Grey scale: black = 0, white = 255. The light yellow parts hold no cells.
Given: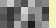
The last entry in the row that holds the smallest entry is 160
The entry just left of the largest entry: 81
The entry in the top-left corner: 160
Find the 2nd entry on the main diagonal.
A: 55
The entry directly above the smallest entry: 95
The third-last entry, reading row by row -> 27
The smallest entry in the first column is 81
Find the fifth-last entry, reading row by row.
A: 174

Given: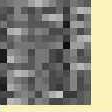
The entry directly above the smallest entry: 57
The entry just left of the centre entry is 118
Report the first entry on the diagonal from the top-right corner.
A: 88
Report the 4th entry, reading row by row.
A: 131
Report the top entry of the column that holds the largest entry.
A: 103
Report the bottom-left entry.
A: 57
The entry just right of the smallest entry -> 157
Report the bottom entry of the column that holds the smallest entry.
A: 88
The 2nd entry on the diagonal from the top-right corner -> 183
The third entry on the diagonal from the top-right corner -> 118
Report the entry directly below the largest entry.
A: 73
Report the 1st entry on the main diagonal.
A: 103
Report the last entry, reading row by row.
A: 103
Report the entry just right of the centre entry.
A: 73
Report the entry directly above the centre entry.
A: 103
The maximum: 196
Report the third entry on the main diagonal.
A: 131
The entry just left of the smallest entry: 131
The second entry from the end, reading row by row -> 88
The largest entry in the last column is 183
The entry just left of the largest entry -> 171
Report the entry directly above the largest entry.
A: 57
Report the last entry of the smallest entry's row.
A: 118
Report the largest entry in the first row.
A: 183
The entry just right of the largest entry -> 57
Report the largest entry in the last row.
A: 183
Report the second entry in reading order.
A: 118
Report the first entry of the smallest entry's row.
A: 118
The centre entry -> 118

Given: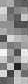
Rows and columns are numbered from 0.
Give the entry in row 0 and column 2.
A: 106
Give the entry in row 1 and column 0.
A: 215
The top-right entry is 93
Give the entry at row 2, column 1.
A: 121
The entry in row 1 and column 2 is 133
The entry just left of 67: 215
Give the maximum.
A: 243
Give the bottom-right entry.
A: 188
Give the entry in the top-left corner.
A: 159
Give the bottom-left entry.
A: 93
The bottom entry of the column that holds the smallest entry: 200
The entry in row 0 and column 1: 172

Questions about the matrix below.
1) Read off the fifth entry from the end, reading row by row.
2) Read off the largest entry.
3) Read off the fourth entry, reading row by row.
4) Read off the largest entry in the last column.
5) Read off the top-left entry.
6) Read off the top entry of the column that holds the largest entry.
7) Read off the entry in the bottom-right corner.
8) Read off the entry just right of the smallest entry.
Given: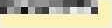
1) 148
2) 236
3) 193
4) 178
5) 92
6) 77
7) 61
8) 178

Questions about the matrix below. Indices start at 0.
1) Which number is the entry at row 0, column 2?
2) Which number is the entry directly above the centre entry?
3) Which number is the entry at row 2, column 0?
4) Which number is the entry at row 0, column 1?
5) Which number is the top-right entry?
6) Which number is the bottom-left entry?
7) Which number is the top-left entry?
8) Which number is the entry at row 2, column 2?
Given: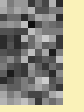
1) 151
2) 108
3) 70
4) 124
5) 43
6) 179
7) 179
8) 108

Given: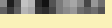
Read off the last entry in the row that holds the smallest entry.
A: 110
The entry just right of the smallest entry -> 83
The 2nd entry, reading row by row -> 30
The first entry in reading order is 138
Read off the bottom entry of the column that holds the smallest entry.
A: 44
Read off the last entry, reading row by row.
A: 83
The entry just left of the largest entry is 83
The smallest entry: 18
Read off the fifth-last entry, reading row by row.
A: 151

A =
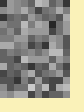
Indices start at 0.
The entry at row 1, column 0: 139
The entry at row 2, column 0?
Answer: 54
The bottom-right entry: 139
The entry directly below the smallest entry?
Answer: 70
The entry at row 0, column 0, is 54
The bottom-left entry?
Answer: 154
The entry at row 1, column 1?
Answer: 154
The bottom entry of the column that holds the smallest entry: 99
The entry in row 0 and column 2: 139
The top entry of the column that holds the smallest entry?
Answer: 99
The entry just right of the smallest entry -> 113
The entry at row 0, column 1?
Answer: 154
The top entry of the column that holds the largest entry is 99
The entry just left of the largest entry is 113
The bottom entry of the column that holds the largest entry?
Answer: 70
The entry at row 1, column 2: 139

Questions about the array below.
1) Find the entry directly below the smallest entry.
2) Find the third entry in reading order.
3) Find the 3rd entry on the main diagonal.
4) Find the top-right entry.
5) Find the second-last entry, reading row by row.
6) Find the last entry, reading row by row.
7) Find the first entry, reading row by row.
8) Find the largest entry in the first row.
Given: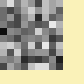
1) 125
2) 125
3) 71
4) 180
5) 125
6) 57
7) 164
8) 220

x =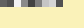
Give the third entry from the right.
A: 197
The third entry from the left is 243
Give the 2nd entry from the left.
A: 81

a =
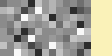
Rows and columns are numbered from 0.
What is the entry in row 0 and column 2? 139
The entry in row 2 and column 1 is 153
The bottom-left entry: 139
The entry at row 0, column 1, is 139
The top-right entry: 139
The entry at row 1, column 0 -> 180
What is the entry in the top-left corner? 111
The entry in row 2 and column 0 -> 139
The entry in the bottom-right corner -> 153
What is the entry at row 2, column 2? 111
